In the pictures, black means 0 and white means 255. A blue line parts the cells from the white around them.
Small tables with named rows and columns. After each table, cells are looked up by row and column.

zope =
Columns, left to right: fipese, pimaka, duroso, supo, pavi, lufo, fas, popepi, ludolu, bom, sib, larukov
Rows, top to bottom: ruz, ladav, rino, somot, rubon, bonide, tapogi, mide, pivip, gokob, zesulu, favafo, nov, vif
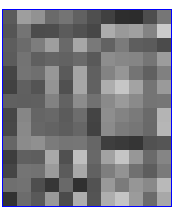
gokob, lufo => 118
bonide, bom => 163
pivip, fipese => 72
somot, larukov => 156
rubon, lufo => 165
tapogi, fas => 113
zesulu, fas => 104
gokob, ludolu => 58
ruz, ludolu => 45

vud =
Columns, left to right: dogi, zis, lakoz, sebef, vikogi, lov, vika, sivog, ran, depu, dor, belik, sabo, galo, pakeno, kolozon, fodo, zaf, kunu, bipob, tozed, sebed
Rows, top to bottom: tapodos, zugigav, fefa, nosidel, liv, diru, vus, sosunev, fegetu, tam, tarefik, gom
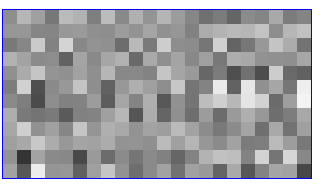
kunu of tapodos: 132
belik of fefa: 205
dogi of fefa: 121
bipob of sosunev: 110
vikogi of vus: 129
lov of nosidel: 164
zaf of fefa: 119
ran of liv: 136
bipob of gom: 165
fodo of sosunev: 154
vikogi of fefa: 212
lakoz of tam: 200
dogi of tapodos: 142
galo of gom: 161
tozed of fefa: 172
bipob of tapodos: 168
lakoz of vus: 75
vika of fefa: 147
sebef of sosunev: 122
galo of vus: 117

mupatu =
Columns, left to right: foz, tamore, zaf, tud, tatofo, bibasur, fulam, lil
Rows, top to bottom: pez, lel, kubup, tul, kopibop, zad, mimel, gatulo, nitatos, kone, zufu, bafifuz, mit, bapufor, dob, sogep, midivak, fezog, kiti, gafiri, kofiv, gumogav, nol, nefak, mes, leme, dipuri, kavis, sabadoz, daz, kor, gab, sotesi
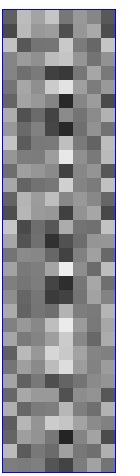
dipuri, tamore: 97
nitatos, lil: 114
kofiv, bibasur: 116
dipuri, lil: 148
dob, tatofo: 64
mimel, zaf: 152

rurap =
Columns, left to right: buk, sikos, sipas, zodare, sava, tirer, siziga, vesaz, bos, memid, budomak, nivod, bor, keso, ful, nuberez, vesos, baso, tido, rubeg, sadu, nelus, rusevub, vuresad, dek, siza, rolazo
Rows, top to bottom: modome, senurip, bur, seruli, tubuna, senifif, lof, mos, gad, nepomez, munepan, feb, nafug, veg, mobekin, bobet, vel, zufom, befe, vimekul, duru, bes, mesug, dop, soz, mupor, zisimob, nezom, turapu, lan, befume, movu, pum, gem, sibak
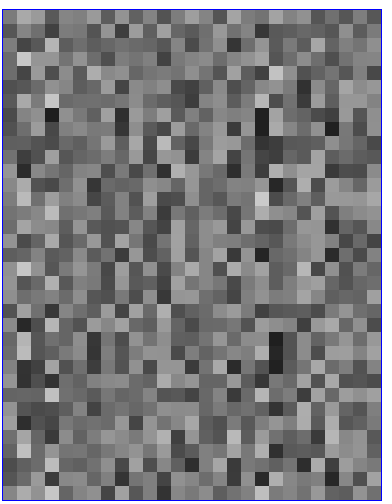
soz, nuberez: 116
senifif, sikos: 87
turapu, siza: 84
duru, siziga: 86
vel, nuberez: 128
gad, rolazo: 144
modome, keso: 158
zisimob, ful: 101
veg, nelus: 128
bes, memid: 161
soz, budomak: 147
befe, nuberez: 80
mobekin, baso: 118
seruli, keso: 132
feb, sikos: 43
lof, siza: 151
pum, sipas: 108
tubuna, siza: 128
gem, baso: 144

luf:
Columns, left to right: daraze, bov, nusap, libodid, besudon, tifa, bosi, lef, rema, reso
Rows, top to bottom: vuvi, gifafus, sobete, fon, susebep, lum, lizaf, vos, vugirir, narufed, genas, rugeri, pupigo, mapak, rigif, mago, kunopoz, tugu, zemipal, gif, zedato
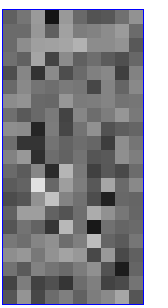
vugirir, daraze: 142
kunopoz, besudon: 109
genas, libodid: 109
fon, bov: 97
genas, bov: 152
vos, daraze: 111
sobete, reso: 88
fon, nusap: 165
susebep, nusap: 51
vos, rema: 150
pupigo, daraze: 91
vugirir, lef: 82
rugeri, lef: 88
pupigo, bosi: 88
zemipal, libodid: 116
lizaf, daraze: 140
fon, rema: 79
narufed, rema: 142
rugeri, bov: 91
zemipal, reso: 101

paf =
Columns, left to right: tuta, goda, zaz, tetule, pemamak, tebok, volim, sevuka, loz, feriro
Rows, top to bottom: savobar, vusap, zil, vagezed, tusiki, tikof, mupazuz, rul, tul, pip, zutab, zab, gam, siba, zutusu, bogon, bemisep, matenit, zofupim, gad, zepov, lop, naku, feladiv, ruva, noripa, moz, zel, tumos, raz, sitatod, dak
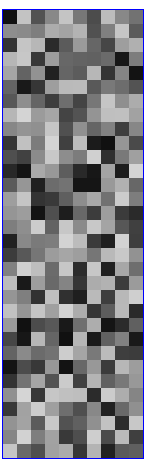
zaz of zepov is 50
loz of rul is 192
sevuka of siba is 113
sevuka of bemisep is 32
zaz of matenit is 118
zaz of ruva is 107
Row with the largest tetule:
pip

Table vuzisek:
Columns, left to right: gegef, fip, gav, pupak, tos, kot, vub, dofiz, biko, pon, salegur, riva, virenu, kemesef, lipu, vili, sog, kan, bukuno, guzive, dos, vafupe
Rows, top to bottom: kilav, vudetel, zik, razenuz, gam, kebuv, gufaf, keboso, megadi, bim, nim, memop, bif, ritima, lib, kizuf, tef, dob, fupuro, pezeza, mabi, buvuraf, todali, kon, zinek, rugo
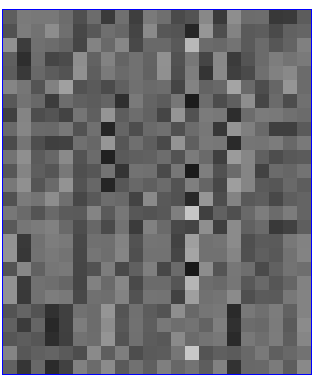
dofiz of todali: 141
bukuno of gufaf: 69
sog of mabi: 139
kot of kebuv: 82
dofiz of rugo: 139
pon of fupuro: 96
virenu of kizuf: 73
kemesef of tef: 159
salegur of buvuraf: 92
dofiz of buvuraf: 149
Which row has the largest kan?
gufaf

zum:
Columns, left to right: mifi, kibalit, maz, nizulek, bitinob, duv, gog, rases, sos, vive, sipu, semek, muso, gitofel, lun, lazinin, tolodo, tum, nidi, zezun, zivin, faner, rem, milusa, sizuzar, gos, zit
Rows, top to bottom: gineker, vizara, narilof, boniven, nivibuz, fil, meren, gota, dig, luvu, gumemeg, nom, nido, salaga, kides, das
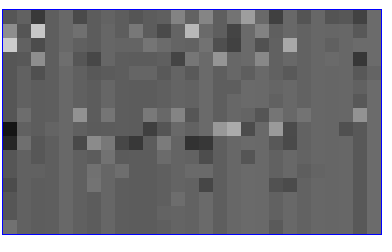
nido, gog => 115
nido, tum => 106
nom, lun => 106
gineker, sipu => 92
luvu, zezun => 88
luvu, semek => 123
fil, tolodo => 94
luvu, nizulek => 94
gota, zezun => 117
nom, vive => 92
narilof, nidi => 81
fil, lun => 106
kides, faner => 98
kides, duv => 96
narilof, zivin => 168
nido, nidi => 105
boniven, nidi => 136
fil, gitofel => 98
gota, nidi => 85
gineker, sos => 93

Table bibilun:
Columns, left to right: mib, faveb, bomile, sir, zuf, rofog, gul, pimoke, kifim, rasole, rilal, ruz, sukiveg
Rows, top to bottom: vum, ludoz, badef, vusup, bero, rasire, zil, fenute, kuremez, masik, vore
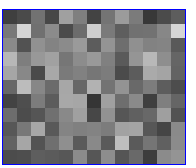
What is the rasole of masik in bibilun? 90
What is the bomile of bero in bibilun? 74
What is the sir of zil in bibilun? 92
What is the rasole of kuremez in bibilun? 164
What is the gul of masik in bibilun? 137
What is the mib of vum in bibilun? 63
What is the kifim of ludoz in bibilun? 94
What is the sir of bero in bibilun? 168
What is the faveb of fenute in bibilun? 76
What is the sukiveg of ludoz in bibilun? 213
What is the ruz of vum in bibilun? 75
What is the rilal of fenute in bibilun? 104

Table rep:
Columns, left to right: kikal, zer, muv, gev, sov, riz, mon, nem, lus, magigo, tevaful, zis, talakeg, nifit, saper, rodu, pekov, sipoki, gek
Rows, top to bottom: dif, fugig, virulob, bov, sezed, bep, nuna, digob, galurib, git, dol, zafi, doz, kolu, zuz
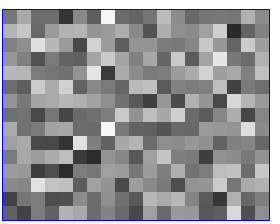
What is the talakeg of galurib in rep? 105
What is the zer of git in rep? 169
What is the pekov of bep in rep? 66
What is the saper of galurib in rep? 155
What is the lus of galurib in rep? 121
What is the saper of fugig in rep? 160
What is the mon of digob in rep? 111
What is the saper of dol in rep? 62
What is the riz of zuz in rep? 168
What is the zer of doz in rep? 134
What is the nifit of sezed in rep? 170
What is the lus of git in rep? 167
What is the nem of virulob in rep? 156
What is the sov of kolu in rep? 79
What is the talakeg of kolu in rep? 183
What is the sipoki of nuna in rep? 180
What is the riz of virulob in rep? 72

